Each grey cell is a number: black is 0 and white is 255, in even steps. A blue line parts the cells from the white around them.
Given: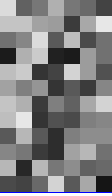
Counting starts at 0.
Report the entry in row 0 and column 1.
97
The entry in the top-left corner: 219
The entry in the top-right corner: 67
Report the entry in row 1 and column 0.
196
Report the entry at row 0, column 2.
119
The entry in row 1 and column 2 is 162
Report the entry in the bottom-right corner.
21
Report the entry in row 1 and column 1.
196
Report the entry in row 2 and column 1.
134
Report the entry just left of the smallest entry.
168
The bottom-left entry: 74
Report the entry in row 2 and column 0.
113
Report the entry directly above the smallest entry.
105

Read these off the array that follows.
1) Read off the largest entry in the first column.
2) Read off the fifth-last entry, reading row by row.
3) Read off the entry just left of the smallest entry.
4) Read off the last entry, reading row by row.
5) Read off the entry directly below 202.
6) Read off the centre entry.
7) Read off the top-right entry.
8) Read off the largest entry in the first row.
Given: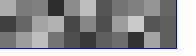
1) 172
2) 94
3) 129
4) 94
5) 50
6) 135
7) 102
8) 190

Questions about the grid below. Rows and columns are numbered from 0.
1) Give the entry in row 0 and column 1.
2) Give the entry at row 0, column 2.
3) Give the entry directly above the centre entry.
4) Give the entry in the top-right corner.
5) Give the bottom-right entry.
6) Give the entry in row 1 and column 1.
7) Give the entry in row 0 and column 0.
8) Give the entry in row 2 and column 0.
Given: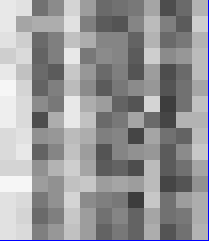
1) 225
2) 113
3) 157
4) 179
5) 179
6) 165
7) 232
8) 225

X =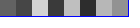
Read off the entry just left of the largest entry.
70
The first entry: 98
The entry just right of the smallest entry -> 183

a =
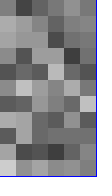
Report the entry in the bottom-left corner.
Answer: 205
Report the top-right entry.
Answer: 120
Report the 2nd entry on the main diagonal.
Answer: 157
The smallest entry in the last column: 83
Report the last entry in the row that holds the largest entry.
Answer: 127
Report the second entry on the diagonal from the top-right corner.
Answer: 127
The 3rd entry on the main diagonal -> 151
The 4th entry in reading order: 120
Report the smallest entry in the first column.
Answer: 83
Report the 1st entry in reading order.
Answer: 127
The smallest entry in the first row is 68
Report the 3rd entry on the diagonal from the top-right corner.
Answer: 75
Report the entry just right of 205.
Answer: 145

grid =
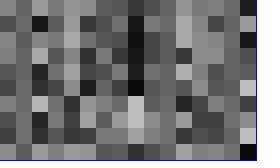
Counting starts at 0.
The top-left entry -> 133
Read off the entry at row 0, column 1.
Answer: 100
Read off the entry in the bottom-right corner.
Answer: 10
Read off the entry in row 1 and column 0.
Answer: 78
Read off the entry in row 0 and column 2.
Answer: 153
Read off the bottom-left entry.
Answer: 140
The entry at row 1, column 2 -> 23
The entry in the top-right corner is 29
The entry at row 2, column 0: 133

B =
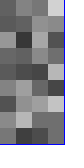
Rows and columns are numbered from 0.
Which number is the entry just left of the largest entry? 119
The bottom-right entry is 111
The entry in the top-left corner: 97
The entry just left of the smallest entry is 151
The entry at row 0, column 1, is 131
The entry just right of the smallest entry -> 167
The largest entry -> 210
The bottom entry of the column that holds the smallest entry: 63
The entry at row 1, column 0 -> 90
